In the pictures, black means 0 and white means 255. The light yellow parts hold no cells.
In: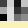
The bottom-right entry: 139
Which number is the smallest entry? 5
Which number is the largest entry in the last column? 196
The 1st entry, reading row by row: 65

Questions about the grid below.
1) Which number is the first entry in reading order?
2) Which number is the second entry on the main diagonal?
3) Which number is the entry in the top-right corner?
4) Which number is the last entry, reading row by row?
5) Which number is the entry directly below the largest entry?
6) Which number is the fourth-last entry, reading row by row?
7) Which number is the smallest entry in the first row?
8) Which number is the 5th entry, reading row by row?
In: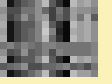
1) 170
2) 78
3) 143
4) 130
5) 186
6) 186
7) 9
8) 104
